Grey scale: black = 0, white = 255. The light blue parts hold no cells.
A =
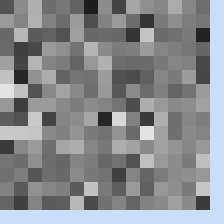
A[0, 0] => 84
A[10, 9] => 161
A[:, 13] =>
[134, 126, 122, 119, 129, 156, 114, 141, 133, 138, 134, 123, 142, 123, 138]
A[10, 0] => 58
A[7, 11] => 153
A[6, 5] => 138
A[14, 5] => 183
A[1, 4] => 108
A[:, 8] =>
[68, 154, 104, 123, 110, 81, 88, 116, 216, 147, 172, 114, 64, 94, 131]
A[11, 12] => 140
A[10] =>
[58, 136, 155, 111, 165, 173, 133, 120, 172, 161, 138, 162, 147, 134, 152]
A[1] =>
[154, 131, 177, 129, 108, 155, 79, 129, 154, 109, 52, 123, 142, 126, 119]
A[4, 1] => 69
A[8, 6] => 165
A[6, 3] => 136
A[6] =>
[226, 192, 82, 136, 163, 138, 110, 152, 88, 139, 109, 128, 100, 114, 155]
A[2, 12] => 113
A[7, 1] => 61
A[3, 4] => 143
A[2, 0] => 105
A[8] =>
[93, 82, 201, 68, 132, 141, 165, 39, 216, 129, 59, 176, 110, 133, 125]
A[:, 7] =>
[140, 129, 107, 138, 176, 156, 152, 131, 39, 115, 120, 104, 114, 123, 113]
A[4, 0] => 160
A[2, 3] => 98
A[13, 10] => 96
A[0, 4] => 119
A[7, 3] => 155
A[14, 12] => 159

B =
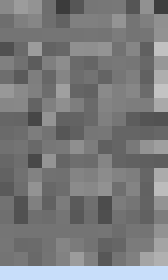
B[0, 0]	137
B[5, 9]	127
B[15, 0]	111
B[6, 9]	135
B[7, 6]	106
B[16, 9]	117
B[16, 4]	116
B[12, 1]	113
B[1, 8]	148
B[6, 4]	160
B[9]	[106, 109, 125, 115, 86, 96, 118, 119, 101, 101, 99, 103]
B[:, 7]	[119, 126, 116, 148, 118, 100, 138, 132, 128, 119, 96, 133, 140, 146, 76, 78, 117, 98, 87]
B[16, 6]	116
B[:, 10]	[145, 127, 117, 96, 104, 97, 107, 125, 84, 99, 147, 95, 102, 98, 99, 97, 116, 123, 164]
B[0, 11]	62
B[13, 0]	90
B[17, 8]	102
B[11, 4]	101
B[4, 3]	127
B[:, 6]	[118, 128, 117, 143, 101, 115, 98, 106, 105, 118, 125, 108, 128, 136, 111, 109, 116, 115, 128]
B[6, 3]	109
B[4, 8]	120
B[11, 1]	110
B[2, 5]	116
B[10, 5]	143
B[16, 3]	116
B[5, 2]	126
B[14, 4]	124
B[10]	[113, 116, 105, 119, 121, 143, 125, 96, 101, 121, 147, 159]
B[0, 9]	85
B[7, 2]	99
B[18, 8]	116
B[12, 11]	171
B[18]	[116, 120, 105, 116, 130, 156, 128, 87, 116, 128, 164, 176]

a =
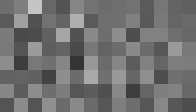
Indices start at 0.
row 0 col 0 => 110
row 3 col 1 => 84
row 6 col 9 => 62
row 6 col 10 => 101
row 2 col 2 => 76
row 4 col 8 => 134
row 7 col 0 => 84
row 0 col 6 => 115
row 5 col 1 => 100
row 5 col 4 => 142
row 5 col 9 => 102
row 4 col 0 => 141
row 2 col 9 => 78
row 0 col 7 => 108
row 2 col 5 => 82
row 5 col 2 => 97
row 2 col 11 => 129
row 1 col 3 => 114
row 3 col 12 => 154
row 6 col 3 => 110
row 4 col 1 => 61
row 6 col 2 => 142
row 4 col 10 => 129
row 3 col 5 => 74
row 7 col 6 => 106
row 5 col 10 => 143
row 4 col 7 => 107
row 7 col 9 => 110
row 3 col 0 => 121
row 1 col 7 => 111
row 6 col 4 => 125
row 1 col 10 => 89
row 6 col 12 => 130
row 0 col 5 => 134
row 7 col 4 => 106
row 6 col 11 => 127

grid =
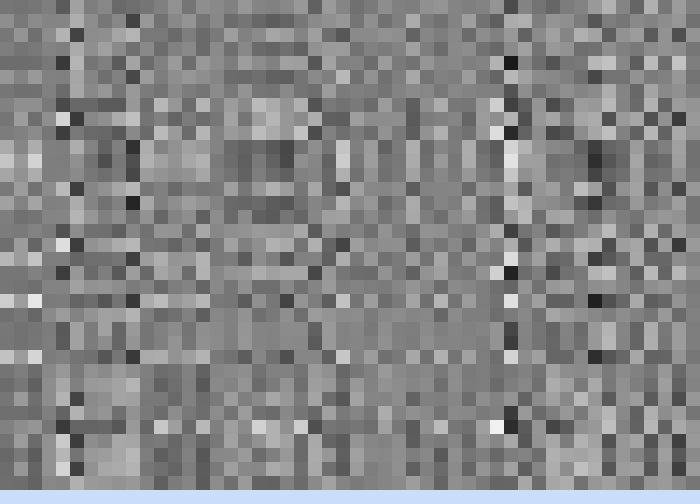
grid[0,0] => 117
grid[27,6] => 153
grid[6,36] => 83
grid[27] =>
[108, 119, 96, 141, 167, 128, 153, 155, 163, 180, 125, 97, 110, 128, 88, 137, 131, 148, 107, 123, 147, 111, 158, 152, 110, 152, 130, 146, 140, 133, 139, 110, 141, 123, 125, 107, 126, 135, 112, 172, 159, 122, 169, 120, 144, 126, 109, 158, 97, 131]
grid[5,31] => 129
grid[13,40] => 123
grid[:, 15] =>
[137, 136, 121, 138, 140, 133, 139, 126, 119, 130, 131, 122, 126, 120, 131, 141, 135, 121, 121, 135, 137, 120, 135, 138, 139, 121, 133, 137, 122, 140, 127, 120, 136, 122, 140]
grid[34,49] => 118
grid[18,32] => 117
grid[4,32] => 136
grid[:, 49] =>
[128, 113, 148, 118, 126, 115, 124, 148, 153, 145, 113, 113, 118, 152, 116, 116, 138, 154, 130, 142, 122, 125, 129, 125, 126, 119, 134, 131, 151, 117, 150, 153, 138, 155, 118]
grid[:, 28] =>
[128, 127, 142, 131, 122, 127, 131, 121, 142, 121, 123, 120, 122, 141, 122, 132, 124, 143, 122, 121, 134, 122, 140, 127, 128, 121, 137, 140, 141, 131, 119, 141, 143, 144, 138]
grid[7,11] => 183
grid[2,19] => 165
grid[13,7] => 145
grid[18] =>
[183, 156, 196, 125, 125, 101, 110, 111, 117, 64, 157, 174, 148, 151, 179, 121, 124, 91, 141, 126, 85, 129, 130, 96, 173, 121, 152, 113, 122, 156, 115, 166, 117, 149, 124, 118, 220, 129, 159, 100, 106, 160, 62, 88, 108, 167, 104, 103, 140, 130]
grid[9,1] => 129
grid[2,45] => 156
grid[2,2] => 111
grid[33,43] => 86
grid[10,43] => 100
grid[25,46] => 99
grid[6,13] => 124
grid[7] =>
[129, 143, 143, 121, 73, 104, 104, 91, 90, 152, 109, 183, 150, 108, 181, 126, 156, 138, 186, 171, 148, 175, 83, 120, 114, 121, 107, 155, 121, 94, 142, 173, 119, 118, 153, 206, 65, 95, 148, 75, 105, 155, 152, 184, 131, 106, 178, 99, 155, 148]
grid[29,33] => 135
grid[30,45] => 98
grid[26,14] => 98
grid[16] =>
[124, 122, 130, 122, 82, 140, 112, 111, 95, 134, 113, 148, 147, 111, 167, 135, 143, 146, 154, 151, 147, 167, 90, 142, 124, 130, 112, 146, 124, 108, 146, 144, 125, 121, 140, 172, 64, 115, 130, 88, 109, 124, 151, 185, 129, 101, 176, 106, 157, 138]
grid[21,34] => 125
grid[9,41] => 140
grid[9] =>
[124, 129, 139, 118, 61, 120, 105, 104, 89, 137, 106, 186, 154, 107, 181, 130, 154, 145, 188, 170, 151, 194, 76, 129, 111, 123, 109, 146, 121, 93, 146, 176, 122, 113, 152, 221, 42, 99, 141, 73, 86, 140, 166, 190, 129, 97, 182, 98, 169, 145]
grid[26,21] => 115
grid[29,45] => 97
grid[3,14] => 106
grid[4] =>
[109, 109, 110, 120, 57, 180, 117, 128, 91, 164, 108, 129, 154, 109, 152, 140, 125, 157, 140, 129, 160, 158, 86, 162, 128, 130, 108, 155, 122, 114, 149, 133, 136, 127, 131, 178, 25, 134, 109, 83, 118, 120, 183, 194, 135, 93, 187, 109, 195, 126]

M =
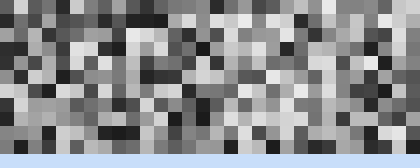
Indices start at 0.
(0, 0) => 94
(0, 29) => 209
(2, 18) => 152
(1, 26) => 129
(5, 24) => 133
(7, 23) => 185
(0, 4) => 42
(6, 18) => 197
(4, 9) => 190
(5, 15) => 196
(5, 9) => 172
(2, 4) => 88
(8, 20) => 211
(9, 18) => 75
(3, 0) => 46
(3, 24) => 146
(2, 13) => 47
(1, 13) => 217
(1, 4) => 72
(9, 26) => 34
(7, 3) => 161
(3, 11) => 217
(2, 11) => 184
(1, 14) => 141
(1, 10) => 34
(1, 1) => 112
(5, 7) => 146
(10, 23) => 58
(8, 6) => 100
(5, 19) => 231
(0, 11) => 99
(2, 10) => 216
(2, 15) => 79
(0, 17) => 152
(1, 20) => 207
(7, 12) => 139
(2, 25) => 196
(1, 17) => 234

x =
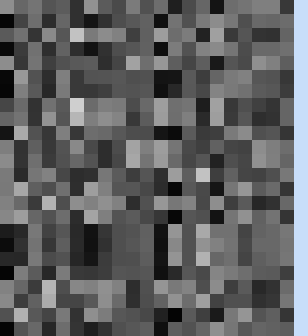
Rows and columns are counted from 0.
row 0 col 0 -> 142
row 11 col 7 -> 45
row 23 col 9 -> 87
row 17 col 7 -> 49
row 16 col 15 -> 113
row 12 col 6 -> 48
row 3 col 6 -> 19
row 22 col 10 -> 72
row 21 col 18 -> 48
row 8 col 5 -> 182
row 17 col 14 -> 146
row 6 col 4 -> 122
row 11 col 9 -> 167
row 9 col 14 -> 58
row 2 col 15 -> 160
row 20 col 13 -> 131
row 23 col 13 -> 82
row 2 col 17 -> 85
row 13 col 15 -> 21
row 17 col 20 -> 116
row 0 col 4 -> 92
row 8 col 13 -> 127
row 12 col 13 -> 94
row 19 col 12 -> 41
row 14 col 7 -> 144
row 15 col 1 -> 157
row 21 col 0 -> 137
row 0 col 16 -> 109
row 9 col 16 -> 122
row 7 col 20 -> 101
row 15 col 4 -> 109
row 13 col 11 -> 44
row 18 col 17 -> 68
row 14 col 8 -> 129
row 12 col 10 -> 85
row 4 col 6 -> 92
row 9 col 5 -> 55
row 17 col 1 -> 49
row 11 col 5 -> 103
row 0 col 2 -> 116
